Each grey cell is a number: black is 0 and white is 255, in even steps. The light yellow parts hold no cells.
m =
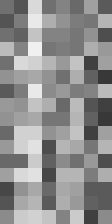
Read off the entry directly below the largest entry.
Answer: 209
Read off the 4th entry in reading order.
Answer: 112
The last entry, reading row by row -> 139
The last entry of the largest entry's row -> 153
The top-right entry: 90
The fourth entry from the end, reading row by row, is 131
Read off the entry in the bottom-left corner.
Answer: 139
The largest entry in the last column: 187
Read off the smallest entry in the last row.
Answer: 64
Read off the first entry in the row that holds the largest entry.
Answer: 187
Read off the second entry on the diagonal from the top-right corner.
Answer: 118
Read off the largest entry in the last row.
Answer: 209
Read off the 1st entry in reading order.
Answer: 112
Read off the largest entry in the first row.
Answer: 217
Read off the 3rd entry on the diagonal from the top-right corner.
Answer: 118
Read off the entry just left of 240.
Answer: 131
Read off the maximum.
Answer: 240
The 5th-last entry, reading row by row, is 195
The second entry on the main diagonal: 124
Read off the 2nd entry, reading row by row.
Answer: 84
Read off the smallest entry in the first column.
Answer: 71
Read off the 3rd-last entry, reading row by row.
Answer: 203

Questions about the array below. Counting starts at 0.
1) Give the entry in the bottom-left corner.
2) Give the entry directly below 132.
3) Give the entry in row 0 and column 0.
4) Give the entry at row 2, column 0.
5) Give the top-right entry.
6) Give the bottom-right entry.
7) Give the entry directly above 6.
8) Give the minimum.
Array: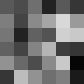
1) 54
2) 76
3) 89
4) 118
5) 54
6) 26
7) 54
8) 6

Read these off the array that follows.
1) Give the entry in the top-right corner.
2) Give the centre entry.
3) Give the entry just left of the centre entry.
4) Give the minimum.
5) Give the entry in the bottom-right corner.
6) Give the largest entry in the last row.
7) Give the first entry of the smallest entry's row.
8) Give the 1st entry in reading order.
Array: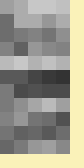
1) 192
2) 69
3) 89
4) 51
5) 136
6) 159
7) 89
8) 159

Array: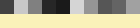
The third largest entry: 161
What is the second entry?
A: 200
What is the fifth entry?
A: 26

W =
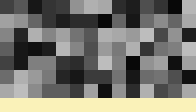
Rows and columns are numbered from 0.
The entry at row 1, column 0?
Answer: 161
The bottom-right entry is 168
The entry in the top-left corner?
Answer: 65
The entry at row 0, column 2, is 23
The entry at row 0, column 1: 87
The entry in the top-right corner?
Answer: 182
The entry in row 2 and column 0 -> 133
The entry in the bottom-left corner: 168
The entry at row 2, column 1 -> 37
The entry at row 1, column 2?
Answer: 101
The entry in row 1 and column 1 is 146
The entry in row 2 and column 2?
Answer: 176

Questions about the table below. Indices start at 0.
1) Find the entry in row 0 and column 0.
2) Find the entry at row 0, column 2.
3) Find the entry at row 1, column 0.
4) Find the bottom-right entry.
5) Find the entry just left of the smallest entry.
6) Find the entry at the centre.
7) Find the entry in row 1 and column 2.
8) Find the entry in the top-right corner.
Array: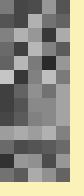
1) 122
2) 76
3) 84
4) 99
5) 122
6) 144
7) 177
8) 84

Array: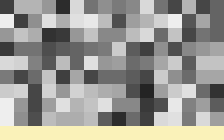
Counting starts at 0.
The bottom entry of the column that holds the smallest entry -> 63
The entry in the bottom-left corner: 238
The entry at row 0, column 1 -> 180
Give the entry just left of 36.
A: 78
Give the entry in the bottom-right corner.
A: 158
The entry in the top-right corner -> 100
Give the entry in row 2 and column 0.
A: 151
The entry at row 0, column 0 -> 63
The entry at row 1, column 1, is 63
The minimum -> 36
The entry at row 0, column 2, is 180
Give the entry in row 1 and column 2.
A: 143
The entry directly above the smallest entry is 70
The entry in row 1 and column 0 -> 238
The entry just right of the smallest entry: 158
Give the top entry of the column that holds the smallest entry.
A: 217

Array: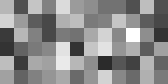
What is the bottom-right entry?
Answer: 122
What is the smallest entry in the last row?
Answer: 99
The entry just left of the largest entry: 136
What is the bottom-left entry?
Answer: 161
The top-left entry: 183
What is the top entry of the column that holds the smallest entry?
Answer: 114
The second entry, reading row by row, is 80
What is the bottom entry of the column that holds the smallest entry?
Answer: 211
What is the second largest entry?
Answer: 234
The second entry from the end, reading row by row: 176
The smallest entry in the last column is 51
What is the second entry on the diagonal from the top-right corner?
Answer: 92
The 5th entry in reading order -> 219
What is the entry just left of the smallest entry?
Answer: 142
